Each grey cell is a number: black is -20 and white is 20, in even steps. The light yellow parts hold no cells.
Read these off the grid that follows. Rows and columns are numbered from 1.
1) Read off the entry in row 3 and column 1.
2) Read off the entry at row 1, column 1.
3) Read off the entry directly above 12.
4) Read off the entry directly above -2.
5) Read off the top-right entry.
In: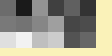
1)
15
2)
-3
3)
5
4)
-16
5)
-12

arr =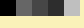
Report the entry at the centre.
-9
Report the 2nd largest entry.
-4
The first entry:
-20

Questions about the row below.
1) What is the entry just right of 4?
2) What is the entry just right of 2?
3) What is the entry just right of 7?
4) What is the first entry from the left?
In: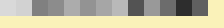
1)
-3
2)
7
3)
3
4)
14

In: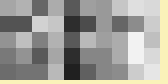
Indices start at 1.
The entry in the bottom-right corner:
16
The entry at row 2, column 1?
-7
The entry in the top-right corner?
14
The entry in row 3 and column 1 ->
3
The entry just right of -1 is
3
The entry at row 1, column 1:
6
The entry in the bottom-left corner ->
-3
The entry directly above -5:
1
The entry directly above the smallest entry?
-13
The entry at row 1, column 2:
8
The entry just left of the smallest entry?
9
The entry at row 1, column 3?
-4
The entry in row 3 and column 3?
0
